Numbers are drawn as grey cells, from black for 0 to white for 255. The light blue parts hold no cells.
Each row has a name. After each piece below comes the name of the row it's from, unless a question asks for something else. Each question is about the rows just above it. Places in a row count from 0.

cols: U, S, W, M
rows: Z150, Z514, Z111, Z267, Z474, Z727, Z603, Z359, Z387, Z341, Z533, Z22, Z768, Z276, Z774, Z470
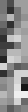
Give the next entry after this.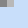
[118]
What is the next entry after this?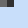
[133]
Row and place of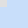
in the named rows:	Z768, 2

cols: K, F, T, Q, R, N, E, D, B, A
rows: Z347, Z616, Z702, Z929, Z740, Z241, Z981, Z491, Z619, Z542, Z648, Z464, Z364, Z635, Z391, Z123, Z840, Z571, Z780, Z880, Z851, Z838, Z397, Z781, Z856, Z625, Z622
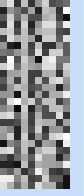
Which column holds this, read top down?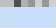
D
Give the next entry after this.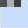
[191]
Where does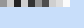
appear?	Z880

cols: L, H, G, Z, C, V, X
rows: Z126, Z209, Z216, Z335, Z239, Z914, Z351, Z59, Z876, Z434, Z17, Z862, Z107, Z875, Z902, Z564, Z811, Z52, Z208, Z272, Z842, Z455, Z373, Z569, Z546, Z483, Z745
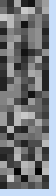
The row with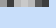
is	Z811
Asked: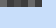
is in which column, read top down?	X

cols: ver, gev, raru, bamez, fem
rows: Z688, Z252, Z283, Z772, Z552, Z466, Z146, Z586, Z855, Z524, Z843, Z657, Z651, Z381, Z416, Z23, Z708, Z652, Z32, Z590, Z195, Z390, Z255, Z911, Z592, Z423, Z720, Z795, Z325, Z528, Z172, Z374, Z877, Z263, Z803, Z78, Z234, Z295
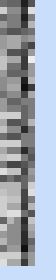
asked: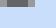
Z843
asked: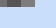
Z590

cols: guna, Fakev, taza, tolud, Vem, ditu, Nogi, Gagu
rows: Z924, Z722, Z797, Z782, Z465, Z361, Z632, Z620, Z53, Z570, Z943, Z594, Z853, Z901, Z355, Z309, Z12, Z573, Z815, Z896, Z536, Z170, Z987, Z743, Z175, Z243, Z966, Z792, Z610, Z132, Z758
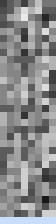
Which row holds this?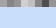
Z132
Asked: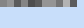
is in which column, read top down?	Vem
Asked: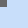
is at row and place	Z797, 5
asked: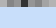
Z12
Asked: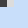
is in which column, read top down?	tolud

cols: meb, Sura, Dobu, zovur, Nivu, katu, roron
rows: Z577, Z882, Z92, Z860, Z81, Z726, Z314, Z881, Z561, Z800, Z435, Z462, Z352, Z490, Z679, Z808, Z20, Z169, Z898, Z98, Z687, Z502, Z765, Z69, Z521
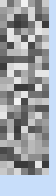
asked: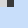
Z860
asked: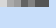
Z808

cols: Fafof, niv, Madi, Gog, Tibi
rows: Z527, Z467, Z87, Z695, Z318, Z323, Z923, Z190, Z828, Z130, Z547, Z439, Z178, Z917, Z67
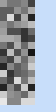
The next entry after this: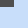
[52]
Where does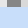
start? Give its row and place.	Z67, 0

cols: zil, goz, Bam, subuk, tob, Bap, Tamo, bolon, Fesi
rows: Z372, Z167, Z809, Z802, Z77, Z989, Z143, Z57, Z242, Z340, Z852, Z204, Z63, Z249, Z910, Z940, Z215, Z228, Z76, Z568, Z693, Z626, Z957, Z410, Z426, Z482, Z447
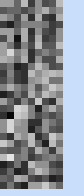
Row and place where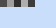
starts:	Z809, 2
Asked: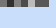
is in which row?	Z143
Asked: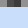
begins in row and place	Z77, 5

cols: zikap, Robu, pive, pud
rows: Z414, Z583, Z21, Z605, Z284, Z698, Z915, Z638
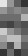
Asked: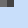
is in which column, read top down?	Robu
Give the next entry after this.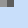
[52]
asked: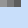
Z284
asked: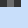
Z638
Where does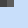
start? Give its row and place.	Z605, 1
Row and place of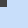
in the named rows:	Z605, 1
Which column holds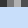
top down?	pud

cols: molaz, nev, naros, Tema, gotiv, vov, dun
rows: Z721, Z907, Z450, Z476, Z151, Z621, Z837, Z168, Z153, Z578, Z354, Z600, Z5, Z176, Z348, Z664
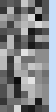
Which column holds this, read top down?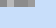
vov
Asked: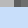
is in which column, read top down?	molaz
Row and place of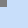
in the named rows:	Z600, 6
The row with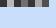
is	Z907

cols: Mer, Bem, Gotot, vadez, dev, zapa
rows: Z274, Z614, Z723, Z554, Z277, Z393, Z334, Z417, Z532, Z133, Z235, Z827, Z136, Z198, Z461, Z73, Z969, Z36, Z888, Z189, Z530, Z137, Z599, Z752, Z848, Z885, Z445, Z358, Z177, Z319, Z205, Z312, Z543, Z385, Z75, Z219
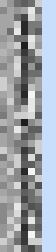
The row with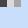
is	Z723
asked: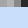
Z198
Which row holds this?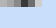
Z417
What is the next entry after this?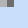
[56]
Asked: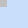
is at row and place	Z136, 4
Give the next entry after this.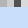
[94]

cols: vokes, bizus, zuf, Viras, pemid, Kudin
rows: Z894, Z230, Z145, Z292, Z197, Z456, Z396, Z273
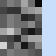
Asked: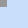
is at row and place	Z230, 4
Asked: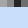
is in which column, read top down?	Viras

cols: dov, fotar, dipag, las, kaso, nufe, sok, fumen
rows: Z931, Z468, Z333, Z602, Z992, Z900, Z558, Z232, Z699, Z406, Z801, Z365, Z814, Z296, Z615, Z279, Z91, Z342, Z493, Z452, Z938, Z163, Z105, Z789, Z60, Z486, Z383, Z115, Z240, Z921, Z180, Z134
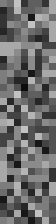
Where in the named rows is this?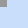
Z558, 5
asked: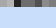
Z342
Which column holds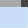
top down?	fumen
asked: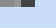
Z558

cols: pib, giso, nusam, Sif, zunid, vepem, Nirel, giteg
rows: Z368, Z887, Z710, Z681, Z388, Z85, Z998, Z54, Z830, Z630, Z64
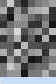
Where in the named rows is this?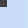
Z998, 6
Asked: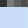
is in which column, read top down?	zunid

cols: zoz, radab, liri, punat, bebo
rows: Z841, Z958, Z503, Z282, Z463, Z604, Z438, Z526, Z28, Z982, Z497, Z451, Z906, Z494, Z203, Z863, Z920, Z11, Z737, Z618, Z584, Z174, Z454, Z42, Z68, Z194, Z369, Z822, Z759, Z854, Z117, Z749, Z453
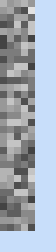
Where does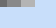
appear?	Z920
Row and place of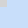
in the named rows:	Z194, 4
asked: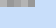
Z841
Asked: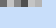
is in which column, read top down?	punat
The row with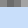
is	Z737
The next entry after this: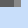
[137]
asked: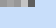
Z863

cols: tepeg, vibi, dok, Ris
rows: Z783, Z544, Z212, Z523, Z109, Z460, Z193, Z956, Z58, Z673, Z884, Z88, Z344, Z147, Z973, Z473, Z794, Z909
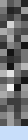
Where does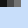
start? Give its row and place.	Z956, 1
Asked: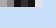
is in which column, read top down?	vibi
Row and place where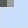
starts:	Z909, 0
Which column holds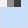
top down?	vibi
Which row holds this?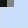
Z673
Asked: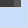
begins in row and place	Z973, 1

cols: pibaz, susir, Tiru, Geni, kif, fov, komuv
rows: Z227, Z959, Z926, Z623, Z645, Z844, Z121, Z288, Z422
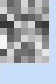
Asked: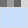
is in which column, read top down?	kif
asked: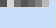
Z926
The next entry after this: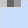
[128]
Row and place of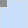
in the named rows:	Z121, 6
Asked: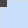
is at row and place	Z623, 5
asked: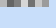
Z227

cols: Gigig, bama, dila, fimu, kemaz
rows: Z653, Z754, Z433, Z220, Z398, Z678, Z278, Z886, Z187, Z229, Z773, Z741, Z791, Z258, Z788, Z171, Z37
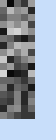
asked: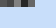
Z258
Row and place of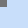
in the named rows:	Z678, 0
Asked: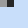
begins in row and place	Z754, 3
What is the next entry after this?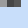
[25]

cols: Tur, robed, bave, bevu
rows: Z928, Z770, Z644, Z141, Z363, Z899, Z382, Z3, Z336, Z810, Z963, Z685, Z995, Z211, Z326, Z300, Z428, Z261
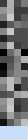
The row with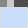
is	Z363
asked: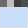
Z382
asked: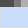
Z336
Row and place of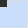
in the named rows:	Z300, 2

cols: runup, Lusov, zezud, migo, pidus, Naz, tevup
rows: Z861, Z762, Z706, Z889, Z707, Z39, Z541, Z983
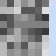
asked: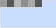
Z861
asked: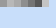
Z39
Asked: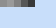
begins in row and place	Z706, 2
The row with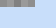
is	Z983
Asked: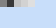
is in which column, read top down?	tevup
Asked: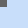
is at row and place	Z762, 5
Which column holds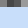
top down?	Naz

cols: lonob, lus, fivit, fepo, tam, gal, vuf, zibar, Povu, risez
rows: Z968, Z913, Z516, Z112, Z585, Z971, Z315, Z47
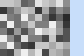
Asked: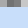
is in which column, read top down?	vuf
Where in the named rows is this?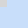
Z585, 7
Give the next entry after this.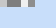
[55]
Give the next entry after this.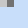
[55]

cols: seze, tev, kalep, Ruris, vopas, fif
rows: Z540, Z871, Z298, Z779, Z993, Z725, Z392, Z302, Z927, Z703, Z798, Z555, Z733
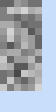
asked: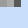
Z993
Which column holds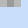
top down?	vopas
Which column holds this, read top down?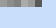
kalep
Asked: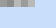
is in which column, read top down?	vopas
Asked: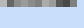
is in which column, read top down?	kalep
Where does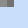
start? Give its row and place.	Z540, 3
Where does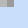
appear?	Z392

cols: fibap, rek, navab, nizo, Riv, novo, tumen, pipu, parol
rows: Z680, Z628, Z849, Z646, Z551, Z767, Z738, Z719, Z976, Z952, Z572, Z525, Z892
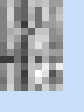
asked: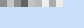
Z952
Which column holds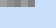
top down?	parol
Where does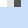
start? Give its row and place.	Z572, 5

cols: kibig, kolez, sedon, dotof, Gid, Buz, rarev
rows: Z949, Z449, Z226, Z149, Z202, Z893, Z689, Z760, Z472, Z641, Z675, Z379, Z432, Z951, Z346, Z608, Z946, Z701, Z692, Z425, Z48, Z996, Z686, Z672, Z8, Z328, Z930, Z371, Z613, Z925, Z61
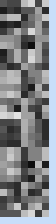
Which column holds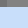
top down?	Gid
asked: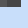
Z949

